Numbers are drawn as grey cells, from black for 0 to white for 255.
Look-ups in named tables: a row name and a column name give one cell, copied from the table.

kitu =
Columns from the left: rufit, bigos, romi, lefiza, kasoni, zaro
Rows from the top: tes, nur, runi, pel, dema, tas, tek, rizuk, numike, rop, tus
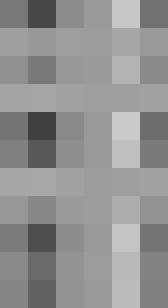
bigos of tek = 168
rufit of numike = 124
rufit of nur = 159
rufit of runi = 144
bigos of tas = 88
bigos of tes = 71
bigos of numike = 78
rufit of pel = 163
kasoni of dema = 202
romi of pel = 161
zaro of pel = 161
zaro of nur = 153
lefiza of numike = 153
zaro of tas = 122
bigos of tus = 98
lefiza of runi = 154

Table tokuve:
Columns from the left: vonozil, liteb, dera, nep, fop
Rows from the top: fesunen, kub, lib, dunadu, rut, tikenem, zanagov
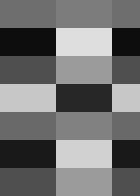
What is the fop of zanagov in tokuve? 79
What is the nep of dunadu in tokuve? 39
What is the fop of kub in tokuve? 13
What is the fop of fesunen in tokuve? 110
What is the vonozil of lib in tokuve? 79
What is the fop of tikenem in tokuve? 25
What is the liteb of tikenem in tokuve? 25
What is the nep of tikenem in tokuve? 209
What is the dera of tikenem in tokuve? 209
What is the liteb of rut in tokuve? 105
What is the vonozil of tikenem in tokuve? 25
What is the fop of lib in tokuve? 79
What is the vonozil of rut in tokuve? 105
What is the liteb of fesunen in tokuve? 110
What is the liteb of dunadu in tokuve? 199
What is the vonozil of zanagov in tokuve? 79
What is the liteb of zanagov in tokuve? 79
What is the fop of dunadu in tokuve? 199
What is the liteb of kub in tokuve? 13
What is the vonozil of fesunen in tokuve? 110

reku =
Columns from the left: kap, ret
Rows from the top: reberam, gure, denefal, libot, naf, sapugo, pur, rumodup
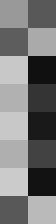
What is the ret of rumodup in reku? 186
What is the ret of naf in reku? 25
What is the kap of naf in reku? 200
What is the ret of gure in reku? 170
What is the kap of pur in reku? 203
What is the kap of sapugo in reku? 175

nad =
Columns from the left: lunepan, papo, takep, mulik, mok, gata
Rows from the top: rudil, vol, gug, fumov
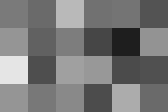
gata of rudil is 83
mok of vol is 30
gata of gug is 80
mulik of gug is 152
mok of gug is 75
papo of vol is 97
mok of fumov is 172
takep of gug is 160
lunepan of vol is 149
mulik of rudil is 113
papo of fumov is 120
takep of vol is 125
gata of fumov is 106
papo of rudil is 106
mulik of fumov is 76

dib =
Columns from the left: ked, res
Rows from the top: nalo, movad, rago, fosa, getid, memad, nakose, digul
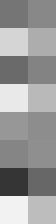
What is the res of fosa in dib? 185
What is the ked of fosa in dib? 233
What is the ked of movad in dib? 213
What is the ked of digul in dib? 242
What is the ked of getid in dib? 151
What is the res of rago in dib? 131
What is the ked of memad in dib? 133
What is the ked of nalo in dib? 117
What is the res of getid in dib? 141
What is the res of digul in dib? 189
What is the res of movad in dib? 173
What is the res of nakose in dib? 103
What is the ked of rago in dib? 106
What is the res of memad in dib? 143

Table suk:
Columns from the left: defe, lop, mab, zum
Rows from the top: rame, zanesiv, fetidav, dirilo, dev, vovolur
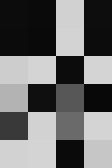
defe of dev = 57
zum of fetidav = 212
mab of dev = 106
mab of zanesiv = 211
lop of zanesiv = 9
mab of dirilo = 87
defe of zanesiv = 11
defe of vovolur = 210
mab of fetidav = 12

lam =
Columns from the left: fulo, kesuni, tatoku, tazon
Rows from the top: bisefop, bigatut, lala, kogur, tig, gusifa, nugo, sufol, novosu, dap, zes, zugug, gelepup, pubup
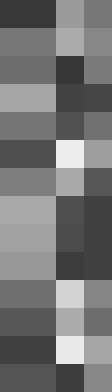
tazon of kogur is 70
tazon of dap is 65
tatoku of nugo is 170
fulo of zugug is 87
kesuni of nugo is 126
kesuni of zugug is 87
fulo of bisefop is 56
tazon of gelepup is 165
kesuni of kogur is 165
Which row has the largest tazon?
gelepup

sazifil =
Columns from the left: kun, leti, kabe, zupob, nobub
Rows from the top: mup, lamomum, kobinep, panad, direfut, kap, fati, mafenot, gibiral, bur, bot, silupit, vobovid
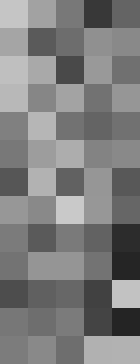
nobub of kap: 137
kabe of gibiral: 122
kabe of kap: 173
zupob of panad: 114
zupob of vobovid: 177
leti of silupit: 110
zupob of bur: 115
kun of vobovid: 124

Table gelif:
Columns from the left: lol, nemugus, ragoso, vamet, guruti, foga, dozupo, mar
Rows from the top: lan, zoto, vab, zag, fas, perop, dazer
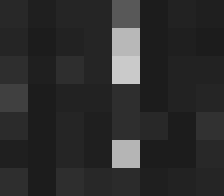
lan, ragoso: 37
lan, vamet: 37
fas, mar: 49
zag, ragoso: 34
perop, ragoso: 37
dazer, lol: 46
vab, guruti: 202
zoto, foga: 28
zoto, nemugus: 28
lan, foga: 28
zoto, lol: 37
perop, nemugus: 28
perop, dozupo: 28
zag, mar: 37
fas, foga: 40
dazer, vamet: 40
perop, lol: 31
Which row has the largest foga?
fas

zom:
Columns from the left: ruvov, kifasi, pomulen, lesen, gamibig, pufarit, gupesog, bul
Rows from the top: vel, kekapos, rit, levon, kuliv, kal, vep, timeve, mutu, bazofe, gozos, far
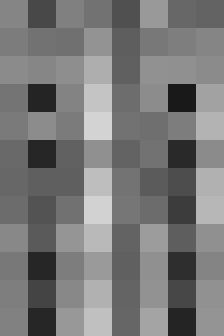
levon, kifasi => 36
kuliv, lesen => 211
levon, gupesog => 25
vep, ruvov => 103
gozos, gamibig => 100
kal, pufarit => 114
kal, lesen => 144
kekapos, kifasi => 114
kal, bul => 139
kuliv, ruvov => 122
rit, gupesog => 144
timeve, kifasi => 83
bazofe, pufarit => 144
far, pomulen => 152
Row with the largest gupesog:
rit

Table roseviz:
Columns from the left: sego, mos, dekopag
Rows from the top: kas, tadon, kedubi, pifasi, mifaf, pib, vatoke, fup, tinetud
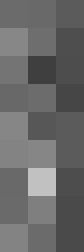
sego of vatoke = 105
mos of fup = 127
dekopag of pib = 91
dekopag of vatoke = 77
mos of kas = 105
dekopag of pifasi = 70
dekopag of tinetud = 74
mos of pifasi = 108
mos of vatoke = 193
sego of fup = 106
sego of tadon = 135
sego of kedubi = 116
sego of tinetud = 131
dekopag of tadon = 78
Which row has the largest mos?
vatoke

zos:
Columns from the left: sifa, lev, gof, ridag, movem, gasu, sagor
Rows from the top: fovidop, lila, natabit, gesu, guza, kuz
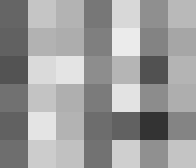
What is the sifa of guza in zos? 97
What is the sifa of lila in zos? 97
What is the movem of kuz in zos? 207
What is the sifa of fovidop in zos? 101
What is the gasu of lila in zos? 131
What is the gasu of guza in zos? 51
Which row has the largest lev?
guza

